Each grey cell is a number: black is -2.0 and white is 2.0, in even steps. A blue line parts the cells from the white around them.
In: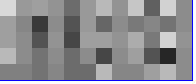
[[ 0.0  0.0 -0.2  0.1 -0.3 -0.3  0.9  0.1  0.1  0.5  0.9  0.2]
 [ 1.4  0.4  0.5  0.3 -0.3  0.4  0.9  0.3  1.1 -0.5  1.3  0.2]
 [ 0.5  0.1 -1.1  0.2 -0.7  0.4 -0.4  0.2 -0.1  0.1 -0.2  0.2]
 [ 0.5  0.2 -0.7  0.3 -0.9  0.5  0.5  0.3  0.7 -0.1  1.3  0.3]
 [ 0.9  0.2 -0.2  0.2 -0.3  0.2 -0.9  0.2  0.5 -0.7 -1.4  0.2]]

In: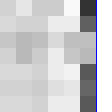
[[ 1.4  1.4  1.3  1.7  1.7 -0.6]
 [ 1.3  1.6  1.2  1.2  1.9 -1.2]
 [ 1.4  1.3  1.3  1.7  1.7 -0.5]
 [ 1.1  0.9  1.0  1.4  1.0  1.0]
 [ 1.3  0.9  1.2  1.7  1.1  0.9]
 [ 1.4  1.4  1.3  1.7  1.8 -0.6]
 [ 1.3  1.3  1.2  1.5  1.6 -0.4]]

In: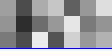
[[-0.1 -0.8  1.7 -0.7  1.3  0.4  0.8]
 [ 0.5 -0.8  0.7  1.1 -0.5  0.4  1.5]
 [ 0.3 -1.3 -0.3  0.4  1.6 -0.1  0.3]]

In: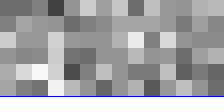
[[ 0.6  0.0 -0.2  1.8  0.9  0.3 -0.4  0.3  0.8 -0.6  0.4  1.0  0.3 -0.3]
 [-0.3 -0.3  0.0 -1.0  0.3  1.2  0.5  1.1 -0.3  1.0  0.4  0.3  0.8  0.9]
 [ 0.0  0.6  0.4  0.3 -0.3  0.0  0.2  0.6  0.6  0.6  0.4 -0.1  0.5  0.1]
 [ 1.2  0.4  0.4  1.3  0.4  0.3  0.3  0.8  1.7  0.0  1.4  0.3  0.2  0.2]
 [ 0.3  0.1  0.2  1.2 -0.2 -0.3  0.3  0.3  0.9  0.3  0.4 -0.3  0.5  0.8]
 [ 0.7  1.4  1.9  1.3 -0.8  0.0  1.0  0.3 -0.1 -0.1  1.0 -0.5 -0.1 -0.4]]

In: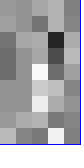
[[ 0.9  0.1 -0.1  1.8  0.0]
 [ 0.4  0.3  0.6  0.8  0.0]
 [ 0.5  0.3 -0.2  0.8  0.1]
 [-0.2  0.6  0.7 -1.4  0.7]
 [-0.3  0.3  0.6 -0.8  0.9]
 [-0.3  0.3  1.9 -0.3  0.5]
 [ 0.3  0.3  1.2  1.0  0.1]
 [ 0.3  0.3  1.7  0.7  0.3]
 [ 0.4  0.7  0.8 -0.1  0.1]]

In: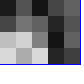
[[ 1.4  0.7  1.4 -1.4 -1.0]
 [-1.6 -0.7 -1.7 -0.9 -0.5]
 [-0.9 -0.2 -0.5 -1.4 -0.7]
 [ 1.0  1.3  0.0 -1.7 -0.5]]
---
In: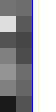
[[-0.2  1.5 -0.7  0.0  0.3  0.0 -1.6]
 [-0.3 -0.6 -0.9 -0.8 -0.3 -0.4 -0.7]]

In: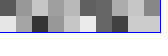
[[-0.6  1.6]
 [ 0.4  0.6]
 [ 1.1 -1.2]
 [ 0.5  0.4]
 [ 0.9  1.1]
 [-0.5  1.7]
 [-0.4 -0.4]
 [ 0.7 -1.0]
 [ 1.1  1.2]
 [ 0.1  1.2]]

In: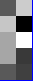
[[-0.6  1.1  0.6  0.6 -0.6]
 [ 1.2 -2.0  2.0 -1.1 -1.0]]

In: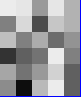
[[ 1.7  0.0  1.0 -1.2  0.6  0.2]
 [ 1.6  1.4  0.0 -0.5 -0.2 -1.8]
 [ 0.4 -0.8  0.7 -0.2  0.4  0.9]
 [ 1.6  1.1 -0.3  1.7  1.3  1.7]
 [ 0.8  0.8  0.3  0.0 -0.5 -0.5]]

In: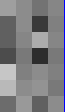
[[ 0.5 -0.5 -0.5 -0.8  1.1  0.9 -0.3]
 [ 0.2  0.2  0.1 -0.1  0.0  0.2  0.4]
 [-0.2 -1.1  0.7 -1.3  0.2  0.3 -0.5]
 [ 0.1  0.0  0.1 -0.1  0.0 -0.1  0.2]]

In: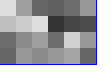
[[ 1.5  1.0 -0.3 -0.4]
 [ 0.5  1.2  0.2  0.4]
 [-0.4  1.5  0.5  0.2]
 [-0.5 -1.2 -0.3  0.4]
 [-0.3 -0.9  1.3  0.6]
 [ 0.4 -0.8  0.4 -0.4]]

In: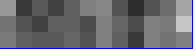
[[ 0.4 -0.2 -0.1]
 [-1.1 -0.7 -0.5]
 [-0.6 -1.0 -0.6]
 [-1.0 -0.5 -0.6]
 [-0.5 -0.5 -0.4]
 [ 0.0 -0.8 -0.7]
 [ 0.1  0.0  0.0]
 [-0.7 -0.4 -0.5]
 [-1.3 -0.8 -1.1]
 [-0.7  0.0  0.0]
 [-0.3 -0.1 -0.2]
 [ 0.6  1.1  0.0]]
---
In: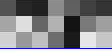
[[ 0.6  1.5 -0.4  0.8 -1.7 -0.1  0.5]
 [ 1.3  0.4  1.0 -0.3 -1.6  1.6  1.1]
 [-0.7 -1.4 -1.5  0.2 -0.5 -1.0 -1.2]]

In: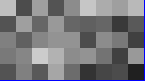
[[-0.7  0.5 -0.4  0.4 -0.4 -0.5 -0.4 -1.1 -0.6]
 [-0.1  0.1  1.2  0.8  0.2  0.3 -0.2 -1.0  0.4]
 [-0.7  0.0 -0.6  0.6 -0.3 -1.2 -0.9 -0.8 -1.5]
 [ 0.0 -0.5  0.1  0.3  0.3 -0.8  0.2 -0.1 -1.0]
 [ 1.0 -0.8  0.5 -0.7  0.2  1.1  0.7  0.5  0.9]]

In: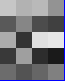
[[ 1.1  0.8  0.9  0.3]
 [-1.1  0.5 -1.3 -1.6]
 [-0.6  0.1 -0.8 -1.0]
 [-0.3 -0.7 -0.4  0.0]
 [ 0.7 -1.2  1.5  1.6]]

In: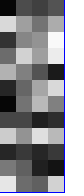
[[-0.3  1.3  0.5  1.7]
 [ 1.4  0.5 -0.2  0.7]
 [ 1.2  0.3  1.5  0.9]
 [-1.2  0.1  0.3  1.9]
 [ 0.8  0.0 -0.7 -1.6]
 [-1.9 -0.2  0.9  0.0]
 [ 1.6 -0.3 -0.5  1.3]
 [-1.4 -0.4  0.6  1.4]
 [-0.1 -0.5 -1.5 -1.7]
 [-1.9 -0.8 -1.0 -0.7]
 [-0.9 -0.9 -1.5 -1.3]
 [-1.4 -1.1 -1.4 -1.1]]

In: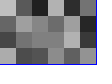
[[-0.4  0.5  0.1 -0.3  0.5 -1.4]
 [-0.9 -0.2  0.0  0.0  0.8 -1.1]
 [ 1.0 -0.6 -1.5  0.8 -1.3 -0.2]
 [ 0.7 -0.8 -0.7  0.2 -0.5  0.3]]

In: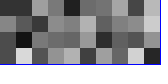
[[-0.8  1.4 -0.7  0.3  0.8 -1.0  0.5 -0.4  1.3 -1.4]
 [ 0.1 -0.6 -1.1  0.2  0.0  0.8 -0.5  0.0  0.2  1.2]
 [-1.2 -1.2  0.5 -0.1 -1.5 -0.3 -0.2  0.6 -0.9  0.9]
 [-0.8 -1.7 -0.1 -0.3 -0.4  0.4 -1.3 -0.5 -0.7  0.3]]
